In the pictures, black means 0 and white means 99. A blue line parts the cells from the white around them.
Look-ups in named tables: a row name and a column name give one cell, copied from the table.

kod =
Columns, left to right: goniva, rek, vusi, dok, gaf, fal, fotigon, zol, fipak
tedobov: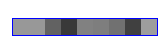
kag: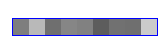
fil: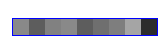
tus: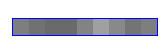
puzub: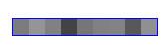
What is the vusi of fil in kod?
50
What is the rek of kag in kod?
72
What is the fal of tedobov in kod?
49
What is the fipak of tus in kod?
49
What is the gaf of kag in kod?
50
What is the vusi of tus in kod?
41
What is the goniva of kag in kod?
49
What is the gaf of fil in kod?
36
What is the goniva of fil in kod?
53
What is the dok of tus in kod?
41
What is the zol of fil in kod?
64
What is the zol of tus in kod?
45
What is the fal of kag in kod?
36
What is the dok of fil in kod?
53
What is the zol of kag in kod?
43
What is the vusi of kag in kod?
43
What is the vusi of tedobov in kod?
38
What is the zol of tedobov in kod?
25
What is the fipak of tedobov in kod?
61
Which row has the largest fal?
tus

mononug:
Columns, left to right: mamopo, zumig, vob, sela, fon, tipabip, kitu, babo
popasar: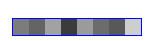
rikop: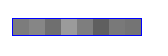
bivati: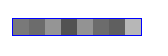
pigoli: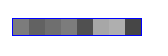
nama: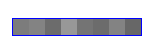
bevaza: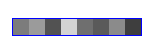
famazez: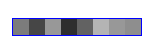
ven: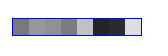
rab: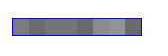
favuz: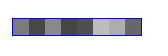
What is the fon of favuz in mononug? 31
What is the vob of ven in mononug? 56
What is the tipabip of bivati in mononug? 42
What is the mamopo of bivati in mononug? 47
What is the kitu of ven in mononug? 17
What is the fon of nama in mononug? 45
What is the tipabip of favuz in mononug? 73
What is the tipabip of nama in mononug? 42
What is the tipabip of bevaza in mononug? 35
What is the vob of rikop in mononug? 43
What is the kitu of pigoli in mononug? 68
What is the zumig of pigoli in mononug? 38
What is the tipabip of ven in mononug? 14
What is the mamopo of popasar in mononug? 48
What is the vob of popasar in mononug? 63

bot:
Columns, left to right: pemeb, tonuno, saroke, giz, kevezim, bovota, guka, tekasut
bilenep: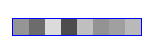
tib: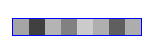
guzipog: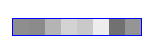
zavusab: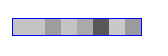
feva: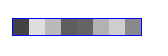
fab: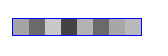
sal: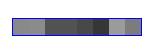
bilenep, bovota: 57
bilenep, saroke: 85
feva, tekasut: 53
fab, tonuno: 41
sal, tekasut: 48
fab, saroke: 78
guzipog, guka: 44
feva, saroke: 72
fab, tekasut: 72
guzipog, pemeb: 55
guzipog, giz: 82
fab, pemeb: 64
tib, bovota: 68
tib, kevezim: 79
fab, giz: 26
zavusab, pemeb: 76
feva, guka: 80
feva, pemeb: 26
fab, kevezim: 69
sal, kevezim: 28

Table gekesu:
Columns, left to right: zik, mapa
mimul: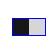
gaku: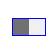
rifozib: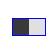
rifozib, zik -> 22
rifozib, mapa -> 87
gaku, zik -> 44
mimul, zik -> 9
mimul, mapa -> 83
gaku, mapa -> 93
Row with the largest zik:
gaku

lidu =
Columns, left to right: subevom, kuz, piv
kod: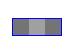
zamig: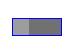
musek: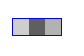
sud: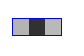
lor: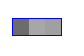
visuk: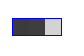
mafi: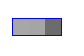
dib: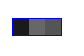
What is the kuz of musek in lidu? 37
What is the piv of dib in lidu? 33
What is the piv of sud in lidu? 72
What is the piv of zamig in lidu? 44
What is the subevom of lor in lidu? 42
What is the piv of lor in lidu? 62
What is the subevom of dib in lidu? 10
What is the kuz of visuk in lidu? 24
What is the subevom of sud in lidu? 70
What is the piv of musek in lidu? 69
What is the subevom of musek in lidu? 80
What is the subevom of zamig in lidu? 61
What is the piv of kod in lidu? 45
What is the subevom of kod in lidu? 45
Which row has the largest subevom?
musek

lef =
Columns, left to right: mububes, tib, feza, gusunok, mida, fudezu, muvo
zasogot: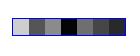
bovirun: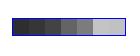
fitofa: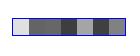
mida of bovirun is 48
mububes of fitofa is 87
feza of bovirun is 26
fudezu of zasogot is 27
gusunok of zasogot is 2
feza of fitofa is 40
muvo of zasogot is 16
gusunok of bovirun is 39
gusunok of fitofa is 24
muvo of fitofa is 50
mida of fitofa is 64
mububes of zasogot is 80
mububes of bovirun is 18
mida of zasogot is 43
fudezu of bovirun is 76
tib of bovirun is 21
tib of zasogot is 33

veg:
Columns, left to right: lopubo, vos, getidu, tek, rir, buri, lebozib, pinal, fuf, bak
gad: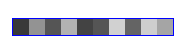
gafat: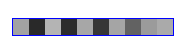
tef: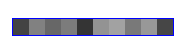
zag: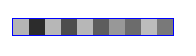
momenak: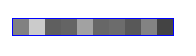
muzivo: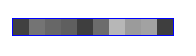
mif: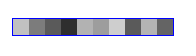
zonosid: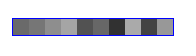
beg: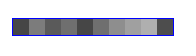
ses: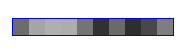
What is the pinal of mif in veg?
35
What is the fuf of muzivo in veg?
63
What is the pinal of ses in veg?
18
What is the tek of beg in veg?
43
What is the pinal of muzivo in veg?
60
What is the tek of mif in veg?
18
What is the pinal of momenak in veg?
34
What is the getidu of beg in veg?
35
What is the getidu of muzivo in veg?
40
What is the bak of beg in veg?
30
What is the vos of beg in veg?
48
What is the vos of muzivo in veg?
45
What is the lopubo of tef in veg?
26

